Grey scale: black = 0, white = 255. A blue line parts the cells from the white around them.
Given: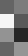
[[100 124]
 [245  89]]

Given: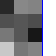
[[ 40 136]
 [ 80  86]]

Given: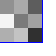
[[145 170]
 [244 122]]

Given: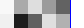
[[248 170]
 [240  29]]

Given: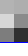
[[179 174]
 [215 139]]

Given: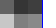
[[ 99  53]
 [199 127]]

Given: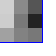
[[208 138]
 [205 121]]

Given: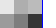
[[231 174]
 [155 126]]

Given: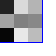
[[ 34 218]
 [163 128]]
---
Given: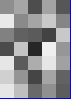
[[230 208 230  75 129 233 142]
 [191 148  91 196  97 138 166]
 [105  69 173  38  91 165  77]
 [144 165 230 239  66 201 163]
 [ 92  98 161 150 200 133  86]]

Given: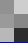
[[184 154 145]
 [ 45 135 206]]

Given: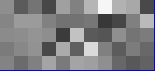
[[131 123 139 133 142]
 [107 136 141 155  91]
 [128 146 148 155 116]
 [164  72 142 129  71]
 [122 171  59 114 160]
 [164  95 194 114 129]
 [159 218  90 119 181]
 [143 128  85  56 246]
 [103  92 143  70 178]
 [ 88 124 116 128 168]
 [ 98 104 124 186  73]]

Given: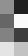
[[228 130 102 145]
 [194  61 250  32]]

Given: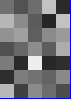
[[184  46 123  80 146 182 112]
 [ 64 124  42 103 160 139  82]
 [139 114 237 141  94  91 109]
 [108 100  39  93 139  38 194]
 [ 76 137  46 173 154 194  42]]

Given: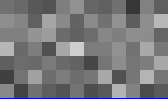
[[137  64  95 183 128 142 113]
 [ 67 115 108 106 128 133 105]
 [113 161 106 125 148  96  88]
 [ 94 109 122  81 156 165  82]
 [ 83 125 106 167 107 137 126]
 [115 109  99 206  97  99 145]
 [ 78 118  71 124 109 138 102]
 [ 89 168 117 125 135 113  96]
 [179  81 141 145 127 145 113]
 [130 118 118 114 142  93  55]
 [ 75 180 125 169 141 142 129]
 [ 90 118 168 120 101 184  94]]

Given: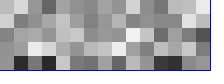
[[148 146 132 208 187]
 [ 44 157 164 127 215]
 [119 234 170 144 150]
 [ 41 213 149 167 101]
 [199 172 191 195 163]
 [121 148 199 157 145]
 [114 185 141 129 137]
 [161 196 152 150 163]
 [101 236 148 180 148]
 [186 160 241 133 211]
 [148 128 196 145 142]
 [ 58 189 109 137 119]
 [ 49 167 159 136 187]
 [138 200 124 225 191]
 [150 124  83 188 234]]

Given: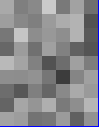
[[163 100 109 142 185 103 119 158 169]
 [157 166  87 141 164 156 197 136 127]
 [115 149 127 146 129 112 141 127 137]
 [119 175 102 118  82 160 152 155 202]
 [155 122 137  60 109 129 142 172 121]
 [ 96 142 170 133 160  97 179 179 162]
 [146 182 154 160 125  84  89  82 111]]

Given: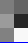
[[129 155 125]
 [248  39 100]]
